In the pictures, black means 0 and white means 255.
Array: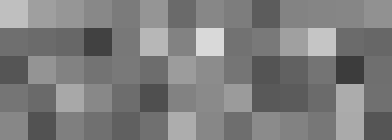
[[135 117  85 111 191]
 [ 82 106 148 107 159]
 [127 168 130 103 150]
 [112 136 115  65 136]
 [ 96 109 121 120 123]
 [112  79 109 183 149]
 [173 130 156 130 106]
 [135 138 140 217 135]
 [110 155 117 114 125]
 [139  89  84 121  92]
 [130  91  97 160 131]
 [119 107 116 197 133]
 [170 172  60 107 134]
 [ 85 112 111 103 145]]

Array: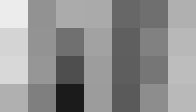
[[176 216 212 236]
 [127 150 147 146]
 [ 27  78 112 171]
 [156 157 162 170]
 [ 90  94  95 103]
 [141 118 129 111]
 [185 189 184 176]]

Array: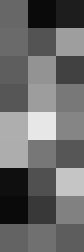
[[ 99  10  15 173 174  86  94 106 103]
 [112  56  80 119 231 157 147  83  10]
 [ 93 129 197  86 133 120  65 158  29]]

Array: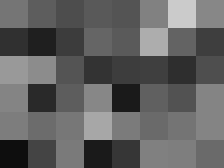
[[ 14 125 132 153  48 117]
 [ 68 108  41 140  31  93]
 [122 119  93  84  60  77]
 [ 26 167 135  51 101  89]
 [ 54 123  26  61  90  84]
 [128 106  96  63 173 129]
 [126 116  82  46  99 203]
 [106 132 132  78  62 135]]

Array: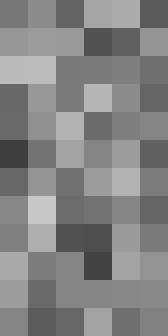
[[132 156 170 128 135 102  62 105 104 187 150 119]
 [ 92 105 125 174 200 148 115 145 152 188 156 140]
 [102 133 133  82 108 113 163 179 122 121 153  99]
 [162 134  67  78 114 156 132 107 181 122  82 165]
 [111 135 163 155 134 178 156 126 140 127  96 172]
 [129 137 147 122 101 123  97 132 101 112 148  91]]

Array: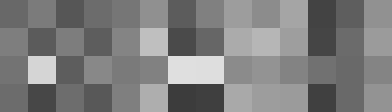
[[108 115 126 104]
 [ 71 213  91 123]
 [109  93 125  86]
 [ 88 136  93 108]
 [127 122 132 118]
 [174 129 191 144]
 [ 60 223  74  92]
 [ 63 222 102 128]
 [169 139 171 157]
 [157 147 182 140]
 [155 131 158 165]
 [ 64 113  69  67]
 [105 105 107  94]
 [147 132 155 145]]

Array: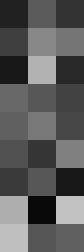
[[191 174  58  81  96 104  24  63  33]
 [ 85   9  87  53 120  87 178 136  91]
 [ 95 194  24 128  70  66  40 117  51]]

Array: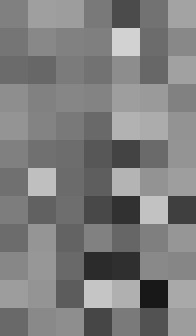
[[105 157 135 108 125 112 128 148 142 107 117 128]
 [137 148 151 149  97 191 112 131 129 103 136 159]
 [142  92 105  99 110 107 109 121 134 123 129 157]
 [ 70 197  43 129  72  94  87 105 131 114 127 121]
 [122 176  47 102  49 180  67 178 158 141 210  75]
 [ 82  24 137 127 194 147 106 172 154 103 108 114]
 [157 169 134 150  63 158 148 147 129 161 136 163]]
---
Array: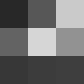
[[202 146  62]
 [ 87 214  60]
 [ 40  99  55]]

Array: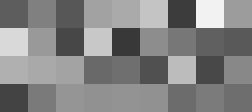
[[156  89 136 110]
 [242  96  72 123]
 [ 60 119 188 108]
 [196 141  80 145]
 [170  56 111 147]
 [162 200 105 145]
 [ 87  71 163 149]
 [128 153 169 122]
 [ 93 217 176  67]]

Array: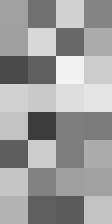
[[132 172 204 229 124 172 161 194]
 [210 104 242 221 127 126 159  90]
 [113 216  95 201  59 205 130  95]
 [160 159  73 208 194  94 198 179]]

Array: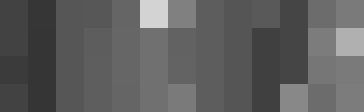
[[122 176 122 124]
 [108 124 118 108]
 [ 69  69  69 136]
 [ 89  64  64  64]
 [ 85  85  85  85]
 [ 93  93  93  93]
 [128  98  99 122]
 [211 112 112 112]
 [101 102 102 101]
 [ 87  93  94  94]
 [ 86  86  86  86]
 [ 54  53  53  53]
 [ 66  66  59  66]]

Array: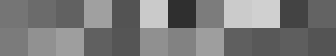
[[ 99  84]
 [ 67  94]
 [208  88]
 [203  95]
 [124 158]
 [ 47 130]
 [202 144]
 [ 83  85]
 [160  96]
 [ 97 158]
 [107 145]
 [117 123]]

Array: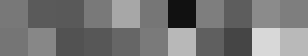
[[126 185]
 [139 216]
 [ 93  69]
 [126  95]
 [ 17 184]
 [118 122]
 [167 102]
 [121  87]
 [ 89  82]
 [ 90 135]
 [120 117]]
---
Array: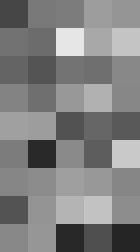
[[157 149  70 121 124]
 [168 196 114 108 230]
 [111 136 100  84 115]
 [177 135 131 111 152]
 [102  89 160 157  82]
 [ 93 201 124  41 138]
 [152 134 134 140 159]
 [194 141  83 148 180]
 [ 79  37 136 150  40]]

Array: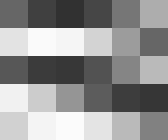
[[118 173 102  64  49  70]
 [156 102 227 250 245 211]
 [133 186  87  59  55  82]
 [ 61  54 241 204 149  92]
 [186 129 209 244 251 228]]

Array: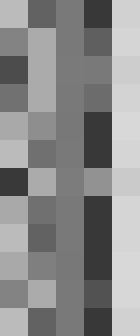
[[ 56 209 187  98 121]
 [ 95 213 131 171 121]
 [121 205  76 171 122]
 [108 211 113 171 121]
 [ 56 216 169 142 120]
 [ 56 213 187 112 121]
 [146 202  57 171 124]
 [ 56 213 169 112 121]
 [ 56 213 187  98 121]
 [ 56 216 169 127 120]
 [ 82 215 131 171 121]
 [ 56 209 187  98 121]]

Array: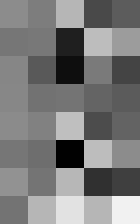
[[ 73  92 140 125 182]
 [189 156 118 120  31]
 [122  68 134  89  14]
 [100  91 135 114 116]
 [ 76  99 139 129 191]
 [189 140 118 110   1]
 [ 48  63 146 116 183]
 [182 241 115 182 226]]

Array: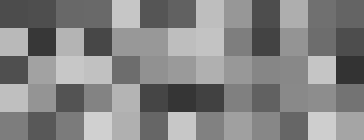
[[112 100  76  78 104 105 198  85  97 190 151  77 174]
 [109  77 185  55 180  71 152 152 190 195 126  67 148]
 [197  51  79 162 199 193 109 145 154 176 152 134 136]
 [141 115 191 148  83 131 180  69  53  65 128  97 137]
 [206 165 125  88 123 208 176 102 199 129 160 135 102]]

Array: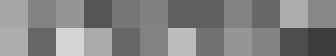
[[172 135 166 130 149  85 119 129  95  96 130 104]
 [ 77  60 173 102 212 170 103 130 189 114 149 131]]

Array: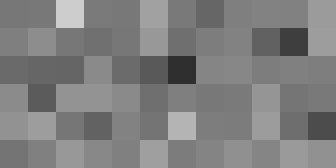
[[129 155 119 120 205 122 120 161 121 102 127 130]
 [ 62 157 127 141 119 112 119 152 111 125 130  97]
 [128 126 106 102 101 138 107  89  47 133 135 125]
 [117 121 139  91 147 147 138 111 127 120 122 149]
 [110  76 146 157 118  98 130 116 180 125 124 156]
 [154 145 116 128 152 136 128 159 124 132 144 133]]

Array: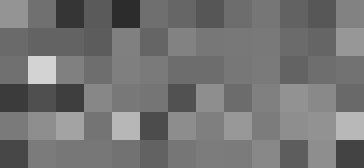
[[ 87 130 148 112  53  90  44 111 102  86 109 118  98]
 [101 151 106  99  99  92 128 101 130 119 120 121 107]
 [110 114 112 211 128 110 127 122 109 109 119 122  99]
 [137 105  59  79  62 135 120 117  81 142 108 128 146]
 [146 184 122 142 163 116 183  76 141 127 152 124 142]
 [142  67  71 123 119 119 114  98 118 124 123 136  93]]
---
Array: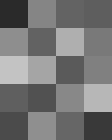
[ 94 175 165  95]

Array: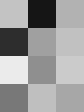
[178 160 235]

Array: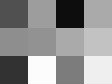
[170 170 252]

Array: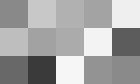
[239 243 246]

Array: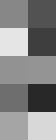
[ 82 229]

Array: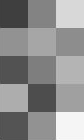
[216 166  82]

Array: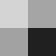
[165 162]
